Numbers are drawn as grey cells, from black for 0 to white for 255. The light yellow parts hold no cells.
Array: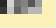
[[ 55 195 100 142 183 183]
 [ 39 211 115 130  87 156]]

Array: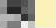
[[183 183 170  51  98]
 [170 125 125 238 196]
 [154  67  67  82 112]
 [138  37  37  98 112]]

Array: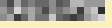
[[153 115 213 140 166 127  76 140 115 140 166  62 166 197  46]
 [140 166  62 103 166 115 115 197 103  88  62  88 153 182 213]
 [127  76 166 103 127 103 103 140  88 103 182 182 153 153 153]]

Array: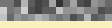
[[206 117 133 206  80  66  92  92 194 148 148 163 133 133  80  92]
 [194 105 148 133 148 179 163 133 117 133  80 105 179  92 105 148]
 [117 117  80 179  92  66  80 163  52 105 163  80  66 148 133 105]]

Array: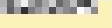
[[191  95 152  47 123 152 177  79 165 139 123 252 223 139]
 [177 107 191 238 165 123 165 207 107 139 191  95  63 207]]

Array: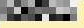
[[162  59  31  91  75  17 228  31  47   2 120]
 [136 187  75 136 175  17  59 187 162 150 241]
 [120  91 202   2  91 120 107 107 202 187 150]]

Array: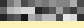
[[104 185 200 215 215  36  60  89 158  89  60 119]
 [ 48 119 158  75 104 132 119 145 132 132 172  75]
 [ 36  75  89  22 172 145 185 185  75 231 215  48]]

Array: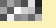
[[164  91 252 209 193  62]
 [106 164 121  78 224  33]
 [ 78 238 136 149 106 178]]

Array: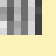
[[231 122 164 122 215  64]
 [215 122 176 122 215  64]
 [202 109 189 109 215  64]
 [164  93 189 109 202  64]
 [150  93 176 109 202  79]]
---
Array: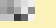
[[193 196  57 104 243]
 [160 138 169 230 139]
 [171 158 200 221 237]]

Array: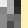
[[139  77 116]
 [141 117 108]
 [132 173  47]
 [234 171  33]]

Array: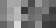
[[100 131 215  82  93 145  61  56]
 [135 167 184 144 110 119  79  73]
 [127 157 186  55 101 112 124  61]
 [128 168 166 138  76 153 118 104]]

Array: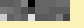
[[204  97 109  97 223  89  91  94 122  69]
 [122 115 103  83  65 102 101  92  92  94]
 [ 95  94 101 130   1 101 102 101 109 109]]

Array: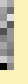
[[  6 137]
 [205 169]
 [140 118]
 [165 134]
 [130 149]
 [ 81 150]
 [186  91]
 [149 224]
 [159 112]
 [197 166]]

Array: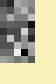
[[160 145 118 142  89]
 [110 109 239   7 155]
 [ 81  82 185 144 170]
 [ 85 198  78 146  40]
 [ 50  77  73 211  74]
 [ 90  97  91  89  15]
 [114 174 126 127 192]
 [101  84 144 181 123]
 [ 66  40 170 151 139]]

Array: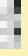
[[210 221 202]
 [243 224 182]
 [202 209  55]
 [245 214 178]
 [203 208 207]
 [228 198  72]
 [244 211  38]]

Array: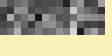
[[ 91 112 177  87 100 125 103 110 144 125 213  28 129 161  97]
 [ 74  81 137 103  54 117 141 146 113  81 182  89  62  69  57]
 [ 56 173  89 117 142  20 162 129  82  90 112 155 144 140 130]
 [ 71  54 146 143  73  88  79  96 105  90 200 131 109  89  51]
 [126  83 106 121  87  68  77  74  83  35 125 152  62  71 159]]

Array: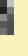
[[113  77]
 [ 88  81]
 [139  89]
 [ 33 123]
 [ 61 192]]
